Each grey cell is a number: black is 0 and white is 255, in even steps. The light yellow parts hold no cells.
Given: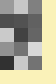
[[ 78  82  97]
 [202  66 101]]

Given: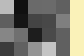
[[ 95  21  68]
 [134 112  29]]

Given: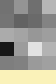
[[116  98 106]
 [171 164 151]]

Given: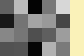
[[ 24 116 164]
 [135 118  79]]

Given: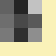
[[110  73  89]
 [121  47 142]]

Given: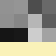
[[144 134 182]
 [ 21  24 205]]

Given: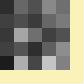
[[ 64  78  59]
 [ 56 165 111]]

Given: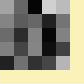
[[132  92 103]
 [107  44 131]]
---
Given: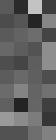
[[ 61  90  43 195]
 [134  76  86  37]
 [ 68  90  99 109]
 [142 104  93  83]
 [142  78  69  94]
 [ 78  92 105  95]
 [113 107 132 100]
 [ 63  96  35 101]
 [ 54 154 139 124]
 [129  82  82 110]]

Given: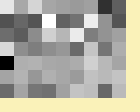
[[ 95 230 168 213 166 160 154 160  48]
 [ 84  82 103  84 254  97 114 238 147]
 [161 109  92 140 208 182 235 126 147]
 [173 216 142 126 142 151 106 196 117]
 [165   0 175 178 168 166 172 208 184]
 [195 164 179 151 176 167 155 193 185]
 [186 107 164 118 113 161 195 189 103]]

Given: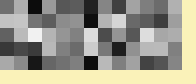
[[177 111 174  12 154  87  92  33 133  64 163 126 108]
 [158 194 197 116  93 140 146  15 180 213 105  92  62]
 [173  97 186 241 180 149 129 220  76 149  87 221 167]
 [128  56  72  59 184 128 107 204 120  30 145 185 186]
 [133 169 138  23 102 113 127  13 185 127 162  67  84]]

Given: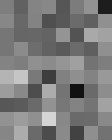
[[ 29 126  97 132 136  86 124 146]
 [144 135 104 131  80  88 107  96]
 [162 118 102 103 100 148  83 169]
 [144 118 139 109  98  90 107  95]
 [126 131 126 144 139 149 160 115]
 [153 180 197 121  61 129 143 131]
 [141 156 137  77 172 116  16 106]
 [162  87  91 106 146 119 131 116]
 [137 146 156 144 213 136 106 107]
 [114 134 172 106  76 138  66 143]]

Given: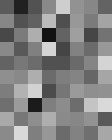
[[ 99  91  33  82 137 206 146 135]
 [164 135  82  97 187  79 152 123]
 [115  72 123 174  18  99 159  70]
 [152 137  89 128 212  69 130 107]
 [212  99 120 108  81  81 106 133]
 [166 143 137 174 107 126 132 102]
 [145 125 178 210  76 118 154 143]
 [217 111 155  27 127 140 109 196]
 [ 89 169 119 142 174 138 135 146]
 [167 138 217 127 151 107 130 111]]

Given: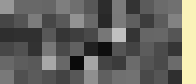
[[112 152 104 104 102 126 111  87  44 123  51  91 107]
 [130  70  84 124  71  89 147 105  40 122  95  61  92]
 [ 85  46  48  48  88  53  62  73 119 192  52 102 103]
 [ 53  71  81  50 120  73  97  33  14  85  67  92  75]
 [107 104  93  89 168 104  10 165  68  59 107  84  74]
 [ 47 121  80  91  81  67  87 143  96 112 114  73  85]]

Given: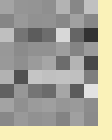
[[192 164 149 148 143 179 135]
 [135 134 153 145 146 136 161]
 [ 50 191 117  92 109 216 101]
 [155 152 139 145 145 158 132]
 [ 72 153 143 155 166 108 180]
 [126 178  81 197 192 194 192]
 [226  97 151 117 107 166  91]
 [140 163 144 155 159 150 154]
 [138 136 153 145 148 131 160]]

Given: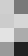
[[121 207]
 [214 204]
 [172 227]
 [ 34 154]]
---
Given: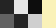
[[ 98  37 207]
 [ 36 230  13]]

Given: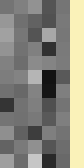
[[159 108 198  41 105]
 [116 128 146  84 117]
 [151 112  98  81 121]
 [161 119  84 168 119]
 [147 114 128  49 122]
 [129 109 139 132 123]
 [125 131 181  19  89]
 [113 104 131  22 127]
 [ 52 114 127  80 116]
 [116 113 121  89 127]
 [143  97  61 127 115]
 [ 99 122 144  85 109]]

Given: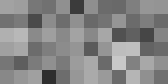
[[136 150 160  46 109 151 170 154 107 181 144 112]
 [162 158 119 113 144  59 143 107 105 127 150 148]
 [113 122  74 140 109 144 105 115 149 107 126 106]
 [176 184 138 159 137 163 136 167  81  96  70 132]
 [160 168 108 126 140 149  91 149 189 191  99 106]
 [118  94 123 144 122 156 169 106 200 129 168 144]]

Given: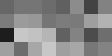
[[160 109 167 199 159 167 119 131]
 [103 117 117 108  96 140  67 130]
 [123 155 152 117 124 122 159 178]
 [ 29 199 194 181  97 131  76 110]]

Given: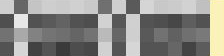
[[ 83 214  66  84  58  77  72 209  85 214  84  84 102  68  92]
 [207 102 196 206 203 208 201 112 207  90 213 200 203 210 192]
 [ 79 231  82  90  99  82  78 210  87 208  83  79  71  94  82]
 [114 169 130 116 111 101 115 186 102 207  89 114  97 112 121]]

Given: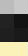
[[ 31  26]
 [188 200]
 [ 34  19]]

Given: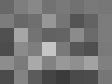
[[ 75 131  91  68  59  74  76 118]
 [104 126 136 114 121 113 121 119]
 [124 104 111 151 117  84  99 124]
 [ 80 166 115  98 100 139 107 124]
 [ 76 139 126 197 121  87  79 122]
 [141 123 169 130 152 143 162 128]]

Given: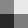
[[ 42 125]
 [135 233]]

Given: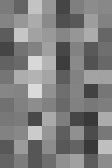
[[100 124  86 110 144 161  92 140]
 [123 100 195 150  69 127 140 136]
 [132 151 171 138  80  88 157 130]
 [ 92 198 162 153 134 150 172 102]
 [ 69 115 130 160  71 130  89 111]
 [ 98 106 216 180  61 138  82 104]
 [117 173 179 165  93 130 163 162]
 [134 132 218 145 111 132  66 118]
 [113 129 141 129 105 129 120 126]
 [120 123  73 170 126  70  57 172]
 [130 136 203 150  94 144  76 120]
 [ 88 155  86 140  88  99  57 191]]
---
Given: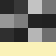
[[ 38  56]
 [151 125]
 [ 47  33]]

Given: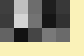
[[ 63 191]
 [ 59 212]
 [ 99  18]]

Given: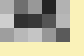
[[176 111]
 [206  49]
 [158 184]]

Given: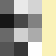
[[107 233]
 [ 22  72]
 [105 208]]

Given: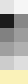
[[227 246]
 [ 28 135]
 [129 156]]

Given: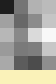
[[ 30 117]
 [161 104]
 [183 137]]

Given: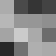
[[172  74]
 [183 151]
 [164 203]]
